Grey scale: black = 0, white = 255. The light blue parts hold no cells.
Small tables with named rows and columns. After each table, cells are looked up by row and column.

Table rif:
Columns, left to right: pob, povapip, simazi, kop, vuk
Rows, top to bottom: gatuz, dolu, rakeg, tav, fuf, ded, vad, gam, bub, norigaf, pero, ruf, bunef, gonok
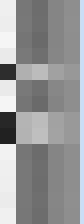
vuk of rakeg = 142
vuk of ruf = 142
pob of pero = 239
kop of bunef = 134
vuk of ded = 142
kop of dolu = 133
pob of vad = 245
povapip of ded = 121
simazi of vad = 106
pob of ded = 234
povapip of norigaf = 118
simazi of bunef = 111
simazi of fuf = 188
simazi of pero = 110
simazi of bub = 191

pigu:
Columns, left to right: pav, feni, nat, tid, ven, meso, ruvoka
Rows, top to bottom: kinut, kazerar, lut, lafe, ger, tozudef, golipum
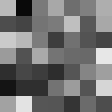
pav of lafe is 155
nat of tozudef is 47
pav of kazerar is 77
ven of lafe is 106
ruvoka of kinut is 174
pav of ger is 46
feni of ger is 71
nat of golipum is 86
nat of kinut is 122

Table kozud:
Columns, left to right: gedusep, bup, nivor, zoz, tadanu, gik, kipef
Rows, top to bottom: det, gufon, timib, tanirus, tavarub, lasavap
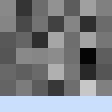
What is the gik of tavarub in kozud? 40
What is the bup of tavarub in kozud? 95
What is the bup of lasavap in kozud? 123
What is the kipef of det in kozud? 128
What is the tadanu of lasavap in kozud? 110
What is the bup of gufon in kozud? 72

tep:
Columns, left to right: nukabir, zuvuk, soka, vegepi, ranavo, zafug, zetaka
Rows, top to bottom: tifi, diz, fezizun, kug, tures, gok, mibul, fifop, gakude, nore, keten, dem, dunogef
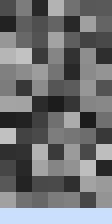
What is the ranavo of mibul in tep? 53
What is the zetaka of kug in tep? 46
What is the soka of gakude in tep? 74
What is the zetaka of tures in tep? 148
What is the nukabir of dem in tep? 87
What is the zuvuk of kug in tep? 194
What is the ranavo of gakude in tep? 118
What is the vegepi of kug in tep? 133
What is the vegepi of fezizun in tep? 162
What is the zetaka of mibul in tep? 135
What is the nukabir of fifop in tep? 30

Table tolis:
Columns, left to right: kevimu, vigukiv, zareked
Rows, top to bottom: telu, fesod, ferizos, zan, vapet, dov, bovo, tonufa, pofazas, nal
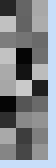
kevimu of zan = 194
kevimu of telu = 38
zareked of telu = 168
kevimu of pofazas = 169
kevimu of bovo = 5
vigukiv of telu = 101
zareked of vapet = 188
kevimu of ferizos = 125
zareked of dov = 30
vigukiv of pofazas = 61
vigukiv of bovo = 85
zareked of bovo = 106
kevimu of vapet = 170
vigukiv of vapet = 19
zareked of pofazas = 127
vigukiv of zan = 5
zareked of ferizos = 106
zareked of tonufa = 147
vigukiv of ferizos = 116
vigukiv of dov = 202
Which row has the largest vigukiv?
dov

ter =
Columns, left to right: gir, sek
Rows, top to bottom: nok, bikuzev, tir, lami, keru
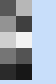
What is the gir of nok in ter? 87
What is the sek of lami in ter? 83
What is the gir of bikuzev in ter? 147
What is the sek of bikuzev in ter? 63
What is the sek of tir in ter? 243
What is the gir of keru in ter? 42
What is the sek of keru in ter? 23
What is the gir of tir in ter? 207
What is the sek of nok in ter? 183
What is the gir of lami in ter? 117

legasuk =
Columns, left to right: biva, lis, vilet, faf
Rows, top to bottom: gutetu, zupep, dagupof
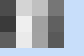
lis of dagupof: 234
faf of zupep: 96
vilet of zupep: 161
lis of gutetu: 212
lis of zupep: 239
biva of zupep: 58
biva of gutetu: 76
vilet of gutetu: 192
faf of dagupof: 89
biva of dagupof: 94
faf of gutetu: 118
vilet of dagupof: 162

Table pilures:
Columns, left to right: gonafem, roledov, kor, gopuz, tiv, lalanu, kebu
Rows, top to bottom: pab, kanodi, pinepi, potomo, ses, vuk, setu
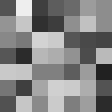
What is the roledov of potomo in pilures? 43
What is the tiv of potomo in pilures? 146
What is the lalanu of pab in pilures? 155
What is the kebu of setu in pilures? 44
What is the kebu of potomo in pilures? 186
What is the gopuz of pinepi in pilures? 203
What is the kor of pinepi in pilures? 210
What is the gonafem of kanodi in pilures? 149
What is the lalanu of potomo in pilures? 76
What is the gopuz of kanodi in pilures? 60
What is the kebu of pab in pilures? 140
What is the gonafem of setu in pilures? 80
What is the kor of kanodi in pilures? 49
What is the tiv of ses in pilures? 94
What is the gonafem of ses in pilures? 200
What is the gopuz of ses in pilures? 128

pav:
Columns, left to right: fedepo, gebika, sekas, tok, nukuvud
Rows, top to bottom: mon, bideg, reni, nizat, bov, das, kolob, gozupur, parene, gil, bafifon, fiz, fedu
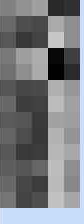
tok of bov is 1
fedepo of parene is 100
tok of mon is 41
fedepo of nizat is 121
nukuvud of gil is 167
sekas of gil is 60
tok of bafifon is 189
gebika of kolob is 60
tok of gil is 182
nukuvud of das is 151
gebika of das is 71
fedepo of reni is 87
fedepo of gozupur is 90

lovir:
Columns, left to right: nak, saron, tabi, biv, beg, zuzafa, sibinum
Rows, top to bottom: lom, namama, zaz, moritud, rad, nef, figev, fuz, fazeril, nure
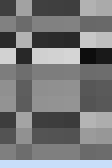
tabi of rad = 125
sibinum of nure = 108
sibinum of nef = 90
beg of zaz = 41
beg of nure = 127
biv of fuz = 61
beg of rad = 126
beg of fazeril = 82
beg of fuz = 59
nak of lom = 63
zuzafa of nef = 87
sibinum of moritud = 25
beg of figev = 148
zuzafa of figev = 84
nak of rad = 125
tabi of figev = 146
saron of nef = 94
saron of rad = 110
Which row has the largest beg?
moritud

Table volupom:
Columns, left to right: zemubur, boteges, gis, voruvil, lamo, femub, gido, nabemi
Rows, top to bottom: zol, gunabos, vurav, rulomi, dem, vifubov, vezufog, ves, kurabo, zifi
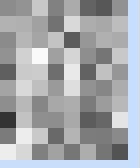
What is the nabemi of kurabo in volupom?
137
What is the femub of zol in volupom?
99
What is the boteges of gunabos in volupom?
176
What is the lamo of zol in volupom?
171
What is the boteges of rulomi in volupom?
209
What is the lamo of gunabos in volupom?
217
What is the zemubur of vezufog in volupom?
142
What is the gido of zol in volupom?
87
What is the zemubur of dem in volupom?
95
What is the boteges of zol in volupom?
147

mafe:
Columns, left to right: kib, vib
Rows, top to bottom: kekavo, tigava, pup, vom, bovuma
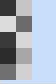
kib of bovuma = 111
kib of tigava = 220
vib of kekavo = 197
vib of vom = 166
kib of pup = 58
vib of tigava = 107
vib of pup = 215
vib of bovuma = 209

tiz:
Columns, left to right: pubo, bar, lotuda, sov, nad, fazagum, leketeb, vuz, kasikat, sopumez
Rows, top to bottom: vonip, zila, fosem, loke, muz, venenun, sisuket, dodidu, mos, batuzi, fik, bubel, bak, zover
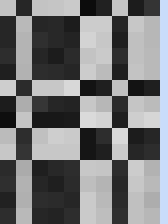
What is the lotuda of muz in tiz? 45
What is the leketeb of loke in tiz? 201
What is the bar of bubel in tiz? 178
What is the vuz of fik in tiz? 44
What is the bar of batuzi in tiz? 51
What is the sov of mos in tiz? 207
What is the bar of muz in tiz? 178
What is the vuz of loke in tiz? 44
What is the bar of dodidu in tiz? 196
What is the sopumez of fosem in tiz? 182
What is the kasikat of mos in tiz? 29
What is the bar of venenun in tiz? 42
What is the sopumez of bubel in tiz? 184
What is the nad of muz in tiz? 37
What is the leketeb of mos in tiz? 44
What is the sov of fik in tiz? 41
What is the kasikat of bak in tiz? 192
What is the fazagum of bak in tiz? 201
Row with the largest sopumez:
dodidu

